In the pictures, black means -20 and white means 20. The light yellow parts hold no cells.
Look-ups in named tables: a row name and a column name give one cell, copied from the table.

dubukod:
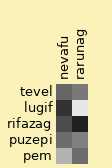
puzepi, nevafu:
-3
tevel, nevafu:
-4
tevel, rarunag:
-1
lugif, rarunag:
16
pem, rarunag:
-3
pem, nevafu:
8
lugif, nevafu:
-12
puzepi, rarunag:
0
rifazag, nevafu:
-8
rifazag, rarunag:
-15
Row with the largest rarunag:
lugif

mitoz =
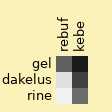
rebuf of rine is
18
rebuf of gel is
-5
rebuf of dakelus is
15
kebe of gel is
-16
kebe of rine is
-3
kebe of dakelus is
-10
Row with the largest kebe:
rine

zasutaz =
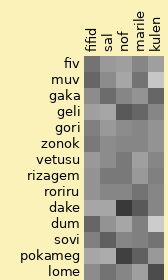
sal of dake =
6
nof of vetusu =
-1
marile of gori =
1
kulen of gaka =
-4
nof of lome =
1
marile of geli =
-4
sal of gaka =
-3
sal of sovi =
-5
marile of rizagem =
4
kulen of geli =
1
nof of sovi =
1
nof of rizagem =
-1
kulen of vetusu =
1
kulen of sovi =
-2
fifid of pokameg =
6
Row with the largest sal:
pokameg

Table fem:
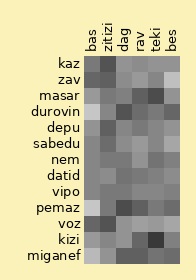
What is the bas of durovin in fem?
11
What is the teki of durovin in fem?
-1
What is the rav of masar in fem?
-5
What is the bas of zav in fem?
-4
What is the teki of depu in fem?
1
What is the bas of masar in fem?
4
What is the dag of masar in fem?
0
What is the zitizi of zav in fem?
-5
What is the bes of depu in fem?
3
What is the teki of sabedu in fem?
1
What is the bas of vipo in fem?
1
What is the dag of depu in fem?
1
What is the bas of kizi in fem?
4
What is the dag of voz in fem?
3
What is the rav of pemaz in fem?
-5
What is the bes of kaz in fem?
3
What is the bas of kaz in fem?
-1

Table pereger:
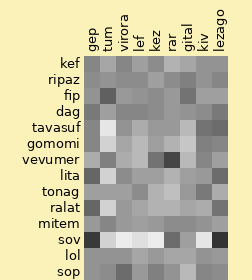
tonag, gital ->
4
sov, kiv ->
16
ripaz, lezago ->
1
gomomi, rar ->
8
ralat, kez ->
8
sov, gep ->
-11
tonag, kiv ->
-1
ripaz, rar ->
2
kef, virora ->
1
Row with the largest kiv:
sov

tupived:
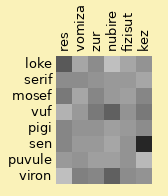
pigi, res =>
1
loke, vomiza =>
6
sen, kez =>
-14
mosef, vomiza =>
6
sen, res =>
1
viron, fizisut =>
2
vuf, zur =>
-1
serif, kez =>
6
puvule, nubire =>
5
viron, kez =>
3
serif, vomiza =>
2
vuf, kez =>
-1
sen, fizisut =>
3
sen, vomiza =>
4
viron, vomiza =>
0
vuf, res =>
8
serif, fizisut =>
4
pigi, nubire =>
5
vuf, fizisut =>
3
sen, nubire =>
6

